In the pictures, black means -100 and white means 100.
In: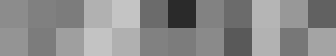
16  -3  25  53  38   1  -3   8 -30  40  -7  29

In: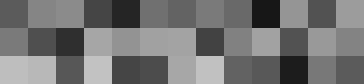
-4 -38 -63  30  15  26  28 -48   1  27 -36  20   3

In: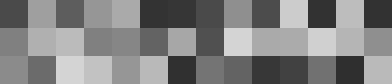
0  38  47   0   5 -22  31 -37  66  33  34  63  42  12

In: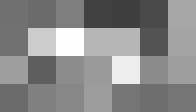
-11  60  99  43  43 -35  29
-16   0   6  22  -8 -14  -8

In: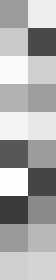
 58 -43
 39  23
-32  22
-54   8
 62  66

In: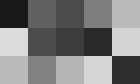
72 -40 -53 -68  66
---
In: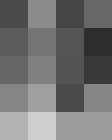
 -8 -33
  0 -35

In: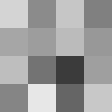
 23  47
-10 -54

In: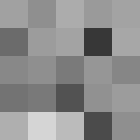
22 28
12 -4

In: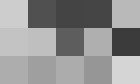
 50 -27
 25  35

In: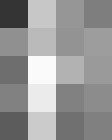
46 15
96 40

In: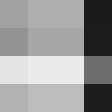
30 30
84 84
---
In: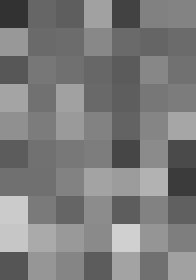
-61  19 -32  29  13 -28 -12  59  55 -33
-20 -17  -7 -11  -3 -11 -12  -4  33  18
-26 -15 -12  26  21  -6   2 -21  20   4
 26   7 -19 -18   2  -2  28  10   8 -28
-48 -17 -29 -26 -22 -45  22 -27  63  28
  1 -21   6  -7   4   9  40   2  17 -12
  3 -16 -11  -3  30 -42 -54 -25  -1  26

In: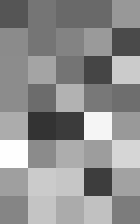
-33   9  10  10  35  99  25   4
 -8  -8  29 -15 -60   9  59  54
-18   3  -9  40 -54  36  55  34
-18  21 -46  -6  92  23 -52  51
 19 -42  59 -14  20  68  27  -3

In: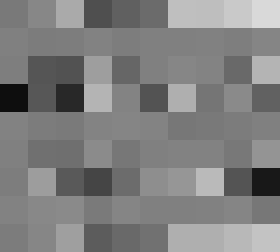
 -5   0  -1 -89   2   0  -2   2  -3
  6  -3 -33 -32  -3 -12  23   7   5
 33  -2 -36 -69  -4 -13 -30   8  25
-38   2  24  41   3   9 -46  -4 -28
-25  -2 -20   3   4  -7 -15   4 -18
-16   0   0 -35   3   0  11   0 -11
 50   0   5  37  -7   2  18   0  37
 49   1   3  -8  -5   2  46   1  37
 58  -1 -18   8  -3  -6 -34   4  44
 70   4  41 -24   0  16 -81  -7  53

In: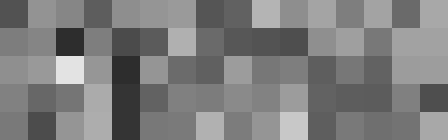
-36  -2  12   1  -5
 15   4  20 -19 -40
  5 -65  78  -8  17
-27  -1  18  34  36
 11 -41 -65 -59 -59
 17 -29  17 -23  -6
 21  38 -16   0  -4
-33 -17 -25  -3  39
-24 -32  22   8  -3
 41 -35  -7   2  17
 11 -39  -1  22  57
 29  12 -26 -23 -26
 -1  25  -7 -27  -5
 28  -6 -23 -28 -13
-17  27  22   0 -10
 32  27  23 -39  32

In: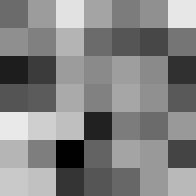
-16  12 -77 -34  83  42  58
 22   0 -54 -29  62  -1  51
 77  41  22  33  50 -99 -59
 29 -16   8   1 -74 -22 -33
 -3 -33  24  30  -3  29 -19
 13 -44   8  13 -16  20  20
 81  -8 -62 -30  20 -47  45

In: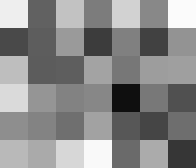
 87 -43  49  71  11  45
-24 -27 -28  17   3  33
 52  21 -26   2 -13  69
 -3 -53  28   6  27  95
 65   0  -7 -88 -32 -17
  7 -49  23  -6 -46  34
 97  15  25 -37 -14 -58

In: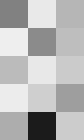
  1  87  47  85  36
 83   9  82  62 -79
 43  49  59  24  60

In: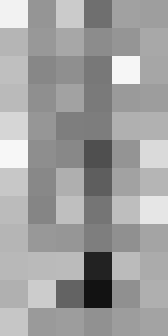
 90  42  50  46  68  94  56  47  42  44  38  55
 17  19   6  12  18  11   7   4  19  46  60  21
 59  31  12  27  -1   7  37  50  18  47 -22  23
-13  10  -6  -4  -2 -38 -26  -8  -1 -73 -86  14
 26  17  93  21  38  16  27  49  13  47  13  23
 24  32  30  23  39  71  42  80  29  34  37  28

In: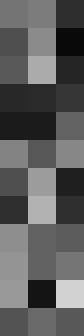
 -9 -38 -30 -69 -79   3 -38 -63  11  16  20 -35
 -3   9  34 -67 -79 -32  22  40 -23 -23 -84 -18
-64 -93 -71 -58 -22   6 -76 -63 -28  -8  65 -31
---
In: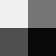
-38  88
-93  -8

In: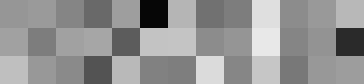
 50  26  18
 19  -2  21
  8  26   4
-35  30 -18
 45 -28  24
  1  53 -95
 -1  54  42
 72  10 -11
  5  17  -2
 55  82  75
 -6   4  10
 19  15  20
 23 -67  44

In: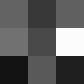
-85 -11 -22
-30 -43 -56
-76  98 -25

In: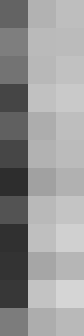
 -3 -57 -60 -62 -35 -65 -45 -25 -46 -10  -1 -22
 36  53  30  50  45  26  40  36  51  44  46  40
 45  67  43  63  54  39  47  49  58  51  47  49

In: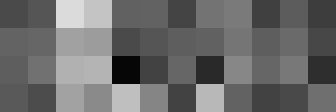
-30 -26 -22 -42
-40 -11 -20 -33
 27  39  26  72
  8  41  22  54
 50 -95 -42 -24
  4 -48 -33 -23
-48 -20 -26 -47
 44 -68 -24 -10
-23   6  -8  -4
-48 -20 -26 -50
-43  -6 -17 -28
-13 -64 -44 -52

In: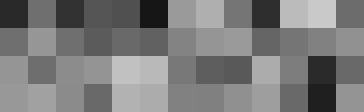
 19  17 -13 -68
 26 -14  18 -13
  9  10 -13 -61
-18  16 -29 -33
 40  51 -18 -37
 35  45 -24 -83
  1  -6   3  21
  0 -26  17  37
 13 -30  21  -8
 24  35 -21 -64
-18  -2  -8  47
-76 -67   1  58
 16 -18  14 -15

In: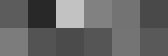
 -3 -28
-35 -69
-41  52
-33   1
 -9 -10
-30 -43

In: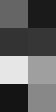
-84  80 -60 -21
  7  25 -58 -80
